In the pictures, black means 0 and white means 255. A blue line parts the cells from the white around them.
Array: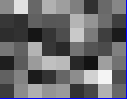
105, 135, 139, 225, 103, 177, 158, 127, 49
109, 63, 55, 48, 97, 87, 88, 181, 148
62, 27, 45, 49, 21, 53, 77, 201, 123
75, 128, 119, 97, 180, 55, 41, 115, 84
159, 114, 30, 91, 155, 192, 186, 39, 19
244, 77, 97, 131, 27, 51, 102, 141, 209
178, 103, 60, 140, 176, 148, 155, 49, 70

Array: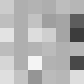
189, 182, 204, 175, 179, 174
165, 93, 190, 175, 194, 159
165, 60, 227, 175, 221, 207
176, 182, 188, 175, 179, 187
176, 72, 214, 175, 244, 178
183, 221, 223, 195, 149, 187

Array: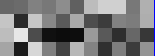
120, 176, 103, 107, 129, 120, 141, 96, 188, 208, 208
124, 174, 197, 42, 199, 136, 90, 170, 77, 60, 130
103, 55, 189, 231, 76, 16, 12, 13, 154, 89, 46
60, 148, 165, 27, 215, 127, 67, 183, 131, 48, 126

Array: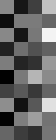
63, 193, 138, 22
123, 101, 13, 123
120, 243, 136, 21
81, 97, 33, 111
49, 153, 125, 36
181, 138, 1, 121
56, 101, 66, 89
88, 224, 142, 17
158, 115, 2, 126
47, 118, 102, 61

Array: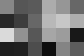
150, 103, 135, 86, 90, 172
199, 174, 40, 61, 103, 184
156, 24, 218, 146, 87, 166
132, 93, 30, 32, 77, 14

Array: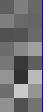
127, 104, 95
105, 101, 127
83, 105, 81
136, 160, 108
56, 94, 119
49, 186, 148
202, 148, 109
81, 115, 145

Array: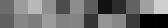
160, 206, 108, 156, 185, 143, 76, 141, 93, 17, 43, 98
0, 2, 97, 134, 125, 157, 130, 132, 53, 148, 135, 56
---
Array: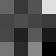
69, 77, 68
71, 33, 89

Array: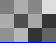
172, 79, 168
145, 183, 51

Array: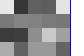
121, 132, 129
59, 62, 142

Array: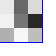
241, 118, 40
176, 246, 190

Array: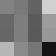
104, 126, 90
102, 126, 89

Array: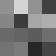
134, 60, 167
106, 100, 92

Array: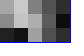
138, 195, 174
33, 18, 160

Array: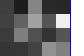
65, 98, 162
59, 126, 80

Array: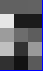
230, 27, 27
156, 109, 93
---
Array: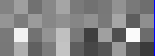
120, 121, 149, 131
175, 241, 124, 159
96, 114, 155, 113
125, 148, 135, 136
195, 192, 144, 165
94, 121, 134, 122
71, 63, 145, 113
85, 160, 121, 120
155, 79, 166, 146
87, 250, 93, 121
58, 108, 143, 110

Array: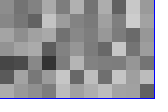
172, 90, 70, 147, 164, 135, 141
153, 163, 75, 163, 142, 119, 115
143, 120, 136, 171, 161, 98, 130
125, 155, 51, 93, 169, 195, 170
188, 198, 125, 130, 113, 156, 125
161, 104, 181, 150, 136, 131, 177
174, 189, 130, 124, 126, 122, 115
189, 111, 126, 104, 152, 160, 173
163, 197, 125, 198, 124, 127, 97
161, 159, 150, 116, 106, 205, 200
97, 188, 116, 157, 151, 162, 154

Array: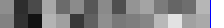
130, 142
49, 45
18, 74
180, 168
160, 107
56, 139
97, 87
143, 138
121, 79
126, 148
134, 164
184, 123
226, 101
161, 110
169, 182

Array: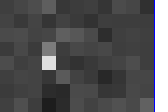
64, 59, 63, 76, 59, 74, 67, 63
79, 64, 69, 63, 72, 76, 57, 70
61, 67, 67, 68, 59, 67, 68, 77
29, 44, 55, 223, 124, 70, 53, 94
43, 41, 90, 58, 61, 95, 66, 55
76, 74, 66, 50, 72, 87, 58, 60
66, 73, 58, 57, 68, 74, 50, 63
74, 54, 40, 64, 72, 45, 62, 53
81, 56, 53, 68, 62, 63, 61, 75
73, 72, 70, 77, 64, 66, 61, 70
97, 68, 70, 62, 62, 63, 61, 48

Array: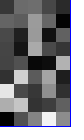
1, 174, 230, 49, 68, 69, 73, 100, 55
81, 197, 73, 208, 81, 21, 32, 93, 107
132, 51, 55, 91, 8, 170, 154, 155, 110
243, 62, 143, 164, 13, 74, 17, 102, 71
140, 96, 48, 30, 178, 54, 97, 4, 42

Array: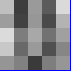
149, 200, 219, 157, 191
129, 105, 125, 65, 61
58, 154, 168, 151, 154
126, 80, 114, 74, 91
150, 134, 160, 179, 218

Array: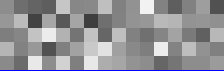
138, 181, 126, 151, 141
107, 130, 134, 187, 110
233, 152, 195, 66, 100
141, 81, 236, 166, 94
210, 128, 178, 88, 198
127, 162, 116, 165, 135
232, 201, 194, 62, 137
173, 226, 102, 111, 191
166, 160, 191, 130, 129
147, 137, 129, 147, 146
141, 126, 112, 151, 242
102, 237, 133, 185, 130
117, 131, 163, 181, 94
141, 190, 122, 147, 129
141, 146, 96, 149, 158
155, 128, 184, 144, 81

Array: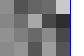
138, 145, 134, 142
148, 126, 112, 83
86, 105, 168, 100
157, 138, 72, 107
85, 72, 45, 201

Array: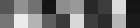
118, 85
235, 145
180, 113
94, 21
57, 142
216, 153
62, 40
44, 60
182, 219
26, 21
